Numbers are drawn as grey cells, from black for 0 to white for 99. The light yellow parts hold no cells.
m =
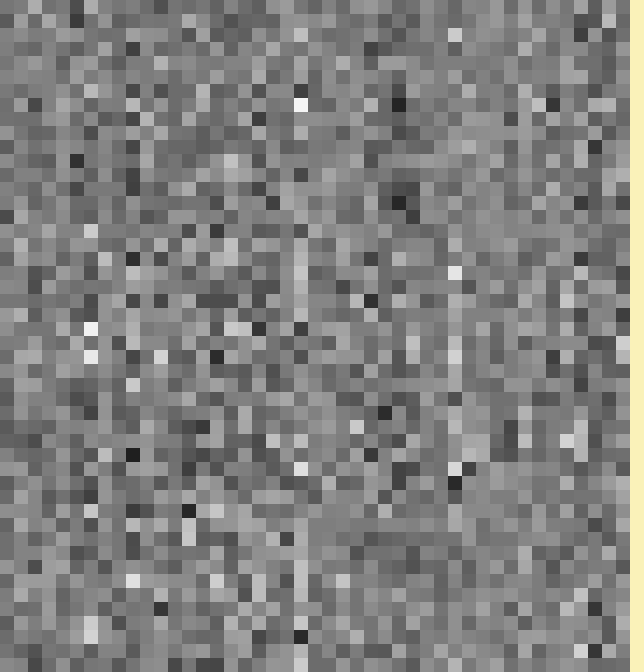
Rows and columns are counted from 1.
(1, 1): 46
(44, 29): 46
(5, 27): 37
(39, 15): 36
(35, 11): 49
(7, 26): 57
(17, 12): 49
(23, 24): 45
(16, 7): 37
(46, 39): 61
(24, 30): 59
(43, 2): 66
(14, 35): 51
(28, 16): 62
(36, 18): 41
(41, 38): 65
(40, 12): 54
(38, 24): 49
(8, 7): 39
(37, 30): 45
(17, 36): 55
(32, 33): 56
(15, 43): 35
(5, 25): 67
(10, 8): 54
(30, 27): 38
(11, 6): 52
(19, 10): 18
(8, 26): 48
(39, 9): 46
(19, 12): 29
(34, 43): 42
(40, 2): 51
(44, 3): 43
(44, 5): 40
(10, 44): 34
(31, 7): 52
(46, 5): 52
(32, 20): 74

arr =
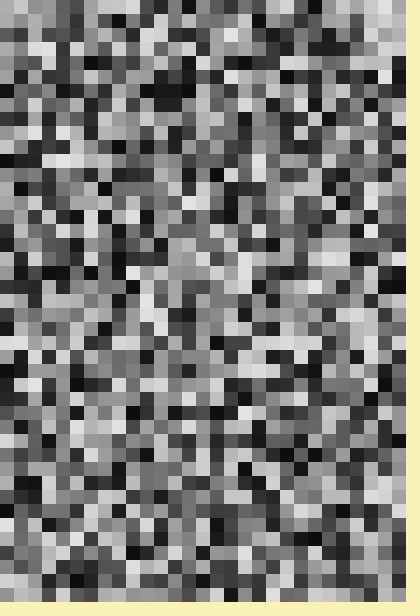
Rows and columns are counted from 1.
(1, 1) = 67
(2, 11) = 22
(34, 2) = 36
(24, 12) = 86
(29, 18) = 7
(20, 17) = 63
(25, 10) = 81
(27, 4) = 60
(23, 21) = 62
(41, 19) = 51
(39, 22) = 8
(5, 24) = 40
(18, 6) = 9
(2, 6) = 20
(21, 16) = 47
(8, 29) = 61
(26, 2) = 11
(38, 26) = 80
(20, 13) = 57
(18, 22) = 36
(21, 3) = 15
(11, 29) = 65
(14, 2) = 6
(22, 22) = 59
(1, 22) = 36
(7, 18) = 63
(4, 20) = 22
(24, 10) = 61
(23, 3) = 43
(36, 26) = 37
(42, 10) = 76
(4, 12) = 39
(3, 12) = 81
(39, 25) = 15
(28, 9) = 84
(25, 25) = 41
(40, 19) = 31
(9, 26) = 37
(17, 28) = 25
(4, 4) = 87

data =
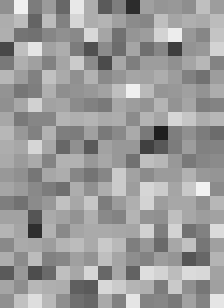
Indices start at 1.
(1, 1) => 56
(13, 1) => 59
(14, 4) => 48
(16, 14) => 65
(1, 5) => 40
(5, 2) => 68
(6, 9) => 58
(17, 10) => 64
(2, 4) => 73
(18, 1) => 53
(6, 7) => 69
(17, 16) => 85
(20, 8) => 40
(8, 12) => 70
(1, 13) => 59
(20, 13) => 73
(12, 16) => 54
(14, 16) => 54
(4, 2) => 74
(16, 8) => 53
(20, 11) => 86
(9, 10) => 54
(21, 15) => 46
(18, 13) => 65
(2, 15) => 66
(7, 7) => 59
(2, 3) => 39
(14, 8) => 67
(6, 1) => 71
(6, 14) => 50
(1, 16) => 61
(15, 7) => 77
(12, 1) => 66
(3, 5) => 56
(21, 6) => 37
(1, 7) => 67

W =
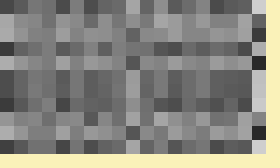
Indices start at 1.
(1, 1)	28
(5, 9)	51
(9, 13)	56
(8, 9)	42
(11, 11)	39
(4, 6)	41
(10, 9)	51
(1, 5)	29
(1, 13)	35
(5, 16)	60
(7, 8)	39
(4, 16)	42
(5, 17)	55
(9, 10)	63
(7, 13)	35
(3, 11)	53
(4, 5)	35
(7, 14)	42
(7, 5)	36
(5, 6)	50
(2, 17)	50
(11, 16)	29
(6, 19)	74
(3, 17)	56
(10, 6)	49
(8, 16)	31
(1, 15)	51
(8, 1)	23
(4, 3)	43
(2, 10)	55
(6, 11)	40
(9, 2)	50
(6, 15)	47
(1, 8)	39
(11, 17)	36
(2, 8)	55
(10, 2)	58
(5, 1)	67

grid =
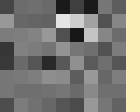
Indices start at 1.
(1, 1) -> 27
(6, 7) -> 59
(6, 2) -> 47
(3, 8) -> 52
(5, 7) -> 35
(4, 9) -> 48
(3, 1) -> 48
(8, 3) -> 44
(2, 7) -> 63
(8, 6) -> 29
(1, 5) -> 10
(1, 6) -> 25
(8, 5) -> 33
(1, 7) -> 10
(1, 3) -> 43
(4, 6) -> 46
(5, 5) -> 34
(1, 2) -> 42
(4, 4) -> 45
